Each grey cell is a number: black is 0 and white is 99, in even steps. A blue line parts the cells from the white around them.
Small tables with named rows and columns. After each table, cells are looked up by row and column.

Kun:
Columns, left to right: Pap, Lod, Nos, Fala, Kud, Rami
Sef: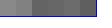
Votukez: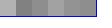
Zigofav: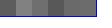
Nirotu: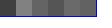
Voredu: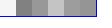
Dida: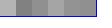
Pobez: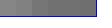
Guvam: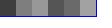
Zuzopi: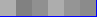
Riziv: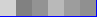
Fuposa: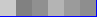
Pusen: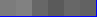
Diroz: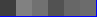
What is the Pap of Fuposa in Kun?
79
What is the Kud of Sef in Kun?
42
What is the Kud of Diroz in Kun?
40
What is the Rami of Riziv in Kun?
56
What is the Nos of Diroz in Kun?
44
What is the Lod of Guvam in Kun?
49
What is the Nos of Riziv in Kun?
57
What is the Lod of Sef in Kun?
50
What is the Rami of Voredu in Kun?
58
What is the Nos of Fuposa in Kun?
56
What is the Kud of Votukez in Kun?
57
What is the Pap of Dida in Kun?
70
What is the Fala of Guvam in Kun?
33
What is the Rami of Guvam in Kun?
63
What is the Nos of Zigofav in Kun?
43

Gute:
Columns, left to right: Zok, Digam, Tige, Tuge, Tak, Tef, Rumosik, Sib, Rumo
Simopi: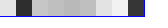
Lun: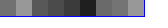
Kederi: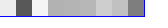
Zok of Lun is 44
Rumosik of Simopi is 88
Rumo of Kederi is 49
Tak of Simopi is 72
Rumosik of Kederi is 80
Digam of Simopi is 18
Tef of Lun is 12

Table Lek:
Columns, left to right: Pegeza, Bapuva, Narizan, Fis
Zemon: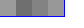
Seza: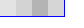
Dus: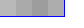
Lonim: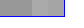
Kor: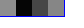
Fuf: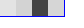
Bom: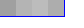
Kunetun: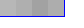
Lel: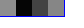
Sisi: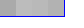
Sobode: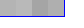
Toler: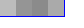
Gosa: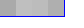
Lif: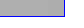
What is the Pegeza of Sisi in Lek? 66
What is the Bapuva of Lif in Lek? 68
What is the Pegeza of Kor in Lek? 55
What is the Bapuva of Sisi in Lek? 73
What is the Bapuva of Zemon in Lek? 43
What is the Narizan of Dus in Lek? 61
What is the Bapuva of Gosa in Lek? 74
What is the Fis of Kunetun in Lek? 67
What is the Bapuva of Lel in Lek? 2
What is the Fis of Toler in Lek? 66
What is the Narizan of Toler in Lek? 54
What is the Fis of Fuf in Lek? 83
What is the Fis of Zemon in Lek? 59
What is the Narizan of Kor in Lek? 27
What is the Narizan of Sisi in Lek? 72
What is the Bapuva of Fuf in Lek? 82
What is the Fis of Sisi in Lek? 69
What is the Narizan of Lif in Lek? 68
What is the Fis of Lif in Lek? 67

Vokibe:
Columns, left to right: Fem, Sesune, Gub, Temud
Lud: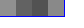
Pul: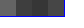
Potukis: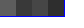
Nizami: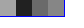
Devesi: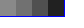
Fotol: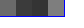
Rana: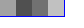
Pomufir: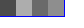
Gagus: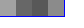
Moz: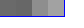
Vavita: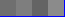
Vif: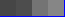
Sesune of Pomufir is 67
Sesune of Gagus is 40
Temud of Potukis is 18
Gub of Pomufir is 41
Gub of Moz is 55
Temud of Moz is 63
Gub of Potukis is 27
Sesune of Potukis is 22
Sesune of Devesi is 44
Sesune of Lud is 38
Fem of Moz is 41
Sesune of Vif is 30
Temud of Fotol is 49
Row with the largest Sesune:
Pomufir

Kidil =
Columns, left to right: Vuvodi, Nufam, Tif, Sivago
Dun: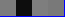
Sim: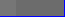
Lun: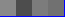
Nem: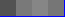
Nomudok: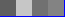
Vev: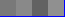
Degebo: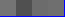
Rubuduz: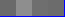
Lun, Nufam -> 30
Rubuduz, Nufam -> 55
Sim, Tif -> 42
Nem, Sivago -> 46
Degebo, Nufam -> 31
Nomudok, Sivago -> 51
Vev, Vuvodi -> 47
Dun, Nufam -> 5
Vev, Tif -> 38
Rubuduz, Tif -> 43
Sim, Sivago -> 42
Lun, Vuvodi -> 53
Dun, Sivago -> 47
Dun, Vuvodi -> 48
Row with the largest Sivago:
Vev

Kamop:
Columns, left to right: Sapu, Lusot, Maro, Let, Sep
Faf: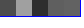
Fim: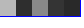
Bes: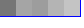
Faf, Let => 37
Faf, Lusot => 62
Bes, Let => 70
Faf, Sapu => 30
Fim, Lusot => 18
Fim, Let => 20
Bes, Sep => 76
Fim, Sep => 16
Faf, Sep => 38
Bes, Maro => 61
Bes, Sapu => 46
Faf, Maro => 18
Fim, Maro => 53
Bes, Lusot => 64
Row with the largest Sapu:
Fim

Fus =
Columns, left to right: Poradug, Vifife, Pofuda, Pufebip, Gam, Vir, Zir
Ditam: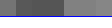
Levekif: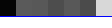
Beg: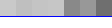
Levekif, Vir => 29
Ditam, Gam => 50
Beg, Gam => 53
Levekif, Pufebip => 30
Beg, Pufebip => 77
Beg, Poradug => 78
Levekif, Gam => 34
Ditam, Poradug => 45
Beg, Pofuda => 76
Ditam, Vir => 50

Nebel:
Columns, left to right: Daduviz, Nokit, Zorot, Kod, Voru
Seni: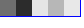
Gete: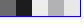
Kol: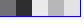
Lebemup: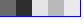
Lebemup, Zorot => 89
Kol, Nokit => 18
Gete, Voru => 90
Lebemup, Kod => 72
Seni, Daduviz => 43
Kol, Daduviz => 44
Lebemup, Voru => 91

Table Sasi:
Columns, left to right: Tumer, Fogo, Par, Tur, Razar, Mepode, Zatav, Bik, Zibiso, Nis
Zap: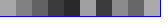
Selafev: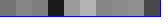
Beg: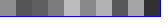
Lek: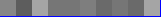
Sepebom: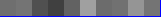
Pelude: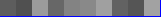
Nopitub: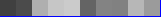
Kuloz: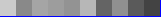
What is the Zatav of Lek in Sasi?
41
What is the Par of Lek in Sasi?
64
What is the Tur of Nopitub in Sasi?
77
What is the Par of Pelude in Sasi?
60
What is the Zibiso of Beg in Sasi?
64
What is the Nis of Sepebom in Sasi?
45
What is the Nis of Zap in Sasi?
66
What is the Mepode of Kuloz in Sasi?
71
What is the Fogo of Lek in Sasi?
36
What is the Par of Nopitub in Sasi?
68
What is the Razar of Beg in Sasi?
73
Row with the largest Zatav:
Beg

